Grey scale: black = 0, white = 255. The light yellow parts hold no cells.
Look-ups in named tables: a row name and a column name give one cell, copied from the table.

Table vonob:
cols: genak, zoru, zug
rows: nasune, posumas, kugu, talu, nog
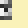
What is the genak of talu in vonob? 244
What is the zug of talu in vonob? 167
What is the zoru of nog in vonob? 86
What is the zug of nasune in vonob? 102
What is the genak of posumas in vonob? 47
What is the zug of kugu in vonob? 205
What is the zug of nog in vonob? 87
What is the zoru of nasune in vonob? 198
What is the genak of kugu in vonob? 246
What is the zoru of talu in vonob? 209
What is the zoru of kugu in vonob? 37
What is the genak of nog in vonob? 67
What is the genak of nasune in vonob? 231

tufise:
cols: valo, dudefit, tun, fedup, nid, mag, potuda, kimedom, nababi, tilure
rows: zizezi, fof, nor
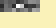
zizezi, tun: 89
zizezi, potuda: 103
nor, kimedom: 91
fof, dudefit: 113
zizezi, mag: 74
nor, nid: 92
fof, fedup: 45
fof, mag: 204
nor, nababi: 164
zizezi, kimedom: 143
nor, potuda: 134
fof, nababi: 55
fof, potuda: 44
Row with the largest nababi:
nor

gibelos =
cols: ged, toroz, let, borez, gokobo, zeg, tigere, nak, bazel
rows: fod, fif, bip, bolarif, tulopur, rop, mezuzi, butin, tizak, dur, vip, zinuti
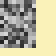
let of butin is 159
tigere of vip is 81
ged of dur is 85
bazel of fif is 214
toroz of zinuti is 140
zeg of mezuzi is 139
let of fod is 174
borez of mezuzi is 108
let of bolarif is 120
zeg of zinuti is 49
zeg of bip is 203
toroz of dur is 38
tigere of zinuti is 211
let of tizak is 91
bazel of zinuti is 59
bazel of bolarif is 113
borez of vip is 58
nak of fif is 60
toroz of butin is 149
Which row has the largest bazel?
fif

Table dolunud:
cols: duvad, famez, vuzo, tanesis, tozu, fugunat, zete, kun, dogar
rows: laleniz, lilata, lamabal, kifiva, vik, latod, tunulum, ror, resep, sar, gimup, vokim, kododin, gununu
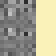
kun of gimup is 115
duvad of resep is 118
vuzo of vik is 130
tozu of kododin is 125
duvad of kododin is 105
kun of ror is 136
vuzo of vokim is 137
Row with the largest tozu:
lilata

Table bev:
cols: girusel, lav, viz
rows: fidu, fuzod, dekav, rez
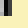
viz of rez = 63
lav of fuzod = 5
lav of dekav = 5
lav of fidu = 5
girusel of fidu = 188
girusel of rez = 173
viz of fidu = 65
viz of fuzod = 65
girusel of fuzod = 190
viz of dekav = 64
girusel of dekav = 195
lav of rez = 14

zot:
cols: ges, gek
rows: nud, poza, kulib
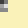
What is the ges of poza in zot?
163
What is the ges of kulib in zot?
136
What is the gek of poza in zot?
223
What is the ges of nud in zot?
62
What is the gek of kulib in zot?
138
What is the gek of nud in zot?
123

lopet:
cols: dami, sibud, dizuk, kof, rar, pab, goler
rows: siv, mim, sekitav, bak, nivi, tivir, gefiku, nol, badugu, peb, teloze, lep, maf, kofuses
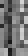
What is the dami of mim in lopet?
37
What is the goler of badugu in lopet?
111
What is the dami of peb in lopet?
137
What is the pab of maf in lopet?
155
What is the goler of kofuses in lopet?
154
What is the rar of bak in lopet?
108
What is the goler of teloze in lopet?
193
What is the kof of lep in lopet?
137
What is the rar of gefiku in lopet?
111
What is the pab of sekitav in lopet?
208
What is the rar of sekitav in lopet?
128
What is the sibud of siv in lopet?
114
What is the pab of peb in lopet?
204
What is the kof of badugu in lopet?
137
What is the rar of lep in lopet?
105
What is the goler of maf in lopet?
144
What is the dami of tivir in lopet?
131
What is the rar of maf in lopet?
154
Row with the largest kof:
tivir

